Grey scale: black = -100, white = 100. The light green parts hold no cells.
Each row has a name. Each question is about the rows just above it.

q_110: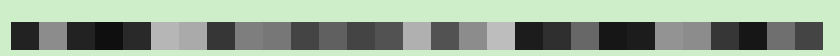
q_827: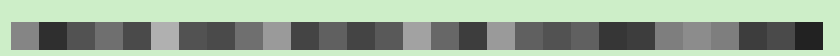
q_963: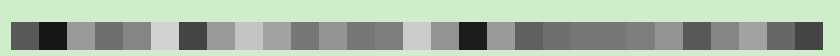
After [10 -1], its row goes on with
[-52 -42 -73]
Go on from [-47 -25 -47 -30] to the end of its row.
[ 27 -19 -52  21 -25 -36 -25 -58 -52  -1  10  -1 -52 -42 -73]
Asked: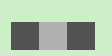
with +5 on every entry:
[-31  43 -31]
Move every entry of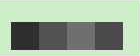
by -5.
[-68 -41 -18 -47]
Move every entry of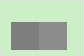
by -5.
[-6  5]
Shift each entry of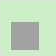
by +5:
[32]
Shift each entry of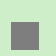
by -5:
[-6]

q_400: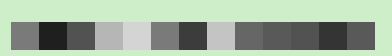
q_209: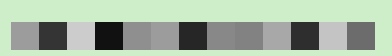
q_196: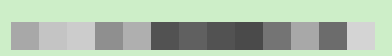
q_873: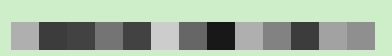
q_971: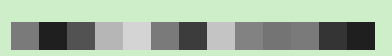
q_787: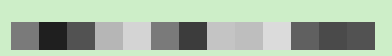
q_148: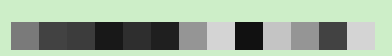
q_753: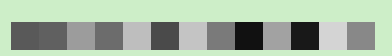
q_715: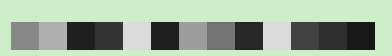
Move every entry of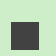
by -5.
[-53]
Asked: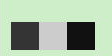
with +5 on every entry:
[-54  65 -82]
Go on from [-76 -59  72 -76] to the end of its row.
[ 22  -9 -70  72 -48 -64 -81]
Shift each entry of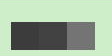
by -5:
[-58 -53 -14]
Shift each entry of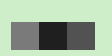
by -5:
[ -9 -81 -41]

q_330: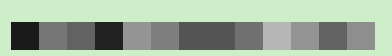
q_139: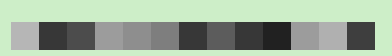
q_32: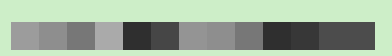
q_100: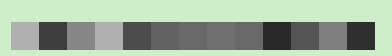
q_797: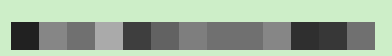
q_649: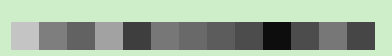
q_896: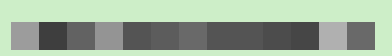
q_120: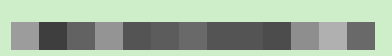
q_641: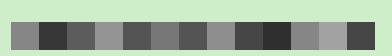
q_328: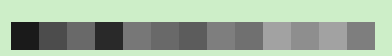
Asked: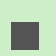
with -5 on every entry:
[-39]
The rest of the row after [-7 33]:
[-63 -45  16  11  -7 -63 -57 -40 -40]

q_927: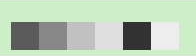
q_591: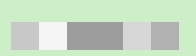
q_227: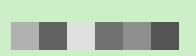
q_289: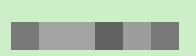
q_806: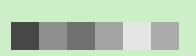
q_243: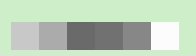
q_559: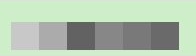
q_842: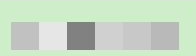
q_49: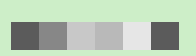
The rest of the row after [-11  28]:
[80 34]
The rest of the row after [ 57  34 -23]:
[  6  -5 -17]
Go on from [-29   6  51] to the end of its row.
[ 75 -61  86]
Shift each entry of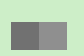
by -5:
[-16   7]
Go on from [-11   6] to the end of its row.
[98]

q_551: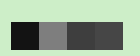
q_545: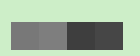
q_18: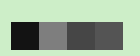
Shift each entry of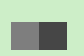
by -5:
[ -6 -50]
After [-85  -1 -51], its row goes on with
[-45]

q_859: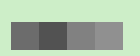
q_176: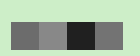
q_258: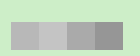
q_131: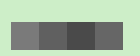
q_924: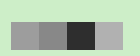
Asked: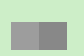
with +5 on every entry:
[28 12]
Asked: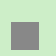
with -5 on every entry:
[2]

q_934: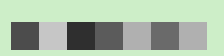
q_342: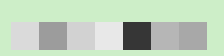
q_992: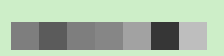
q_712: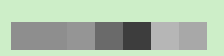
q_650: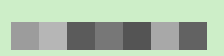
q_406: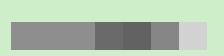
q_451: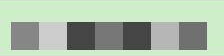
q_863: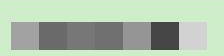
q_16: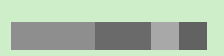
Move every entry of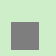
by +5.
[4]
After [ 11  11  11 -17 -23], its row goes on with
[ 5 65]
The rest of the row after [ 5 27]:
[-58  49]
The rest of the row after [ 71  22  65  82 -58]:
[43 32]

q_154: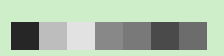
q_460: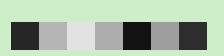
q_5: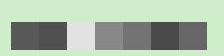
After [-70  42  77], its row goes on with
[ 36 -86  24 -65]
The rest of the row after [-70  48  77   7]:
[ -5 -42 -15]
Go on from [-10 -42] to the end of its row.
[-20]
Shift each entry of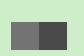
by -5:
[-15 -47]
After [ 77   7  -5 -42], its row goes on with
[-15]

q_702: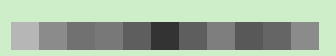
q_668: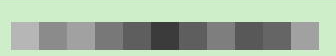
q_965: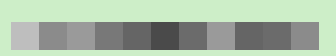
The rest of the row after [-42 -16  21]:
[-21 -16   9]
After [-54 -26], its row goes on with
[ -1 -31 -21  26]
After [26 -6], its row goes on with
[-26 -54 -26  -1 -31 -21  26]
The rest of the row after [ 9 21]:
[ -6 -21 -42 -16  21 -21 -16   9]
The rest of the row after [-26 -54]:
[-26  -1 -31 -21  26]
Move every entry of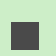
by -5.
[-47]
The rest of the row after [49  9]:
[ 21  -6 -21 -42 -16  21 -21 -16   9]

